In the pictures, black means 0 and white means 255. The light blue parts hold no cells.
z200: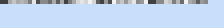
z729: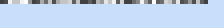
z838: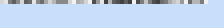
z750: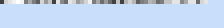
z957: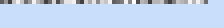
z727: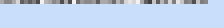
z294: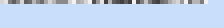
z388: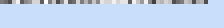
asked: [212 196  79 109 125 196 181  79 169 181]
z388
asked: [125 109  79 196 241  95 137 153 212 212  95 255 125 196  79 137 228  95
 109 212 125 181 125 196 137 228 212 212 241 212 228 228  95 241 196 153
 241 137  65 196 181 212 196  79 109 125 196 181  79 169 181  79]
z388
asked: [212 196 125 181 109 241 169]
z200
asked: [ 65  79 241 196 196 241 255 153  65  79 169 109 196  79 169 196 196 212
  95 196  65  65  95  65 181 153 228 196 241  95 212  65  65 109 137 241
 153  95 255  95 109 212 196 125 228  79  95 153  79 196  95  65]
z729
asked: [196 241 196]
z957

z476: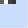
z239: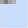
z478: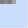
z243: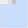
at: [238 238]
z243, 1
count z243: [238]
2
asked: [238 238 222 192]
z243
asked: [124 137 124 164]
z478
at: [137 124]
z478, 2

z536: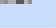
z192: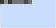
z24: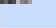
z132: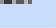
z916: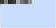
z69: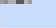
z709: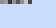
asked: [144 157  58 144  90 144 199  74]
z709
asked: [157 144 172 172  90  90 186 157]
z69
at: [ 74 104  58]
z24, 1
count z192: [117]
4
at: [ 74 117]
z192, 7
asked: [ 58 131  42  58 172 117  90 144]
z916
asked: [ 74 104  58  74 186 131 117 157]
z24

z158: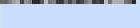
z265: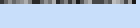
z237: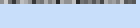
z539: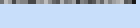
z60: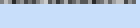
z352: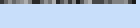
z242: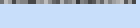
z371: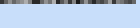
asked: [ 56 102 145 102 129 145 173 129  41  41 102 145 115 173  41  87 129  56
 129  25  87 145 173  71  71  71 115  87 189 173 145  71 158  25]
z265
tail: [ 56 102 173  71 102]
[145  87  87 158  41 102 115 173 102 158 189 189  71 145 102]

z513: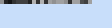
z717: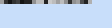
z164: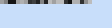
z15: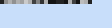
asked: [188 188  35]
z717
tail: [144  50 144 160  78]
[ 35 176]
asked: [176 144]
z15
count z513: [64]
4
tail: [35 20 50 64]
[ 64  64  35 176  50 176  50 160 144 160 160 144  50 160 160  78  64 160]
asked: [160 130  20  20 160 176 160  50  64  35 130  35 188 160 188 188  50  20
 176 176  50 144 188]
z164

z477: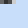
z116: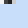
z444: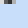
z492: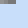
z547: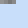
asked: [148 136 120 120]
z492
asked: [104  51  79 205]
z477

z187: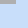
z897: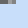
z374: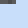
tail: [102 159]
[130]
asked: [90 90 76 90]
z374
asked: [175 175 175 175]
z187
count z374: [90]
3
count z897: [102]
2
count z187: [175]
4
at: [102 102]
z897, 1

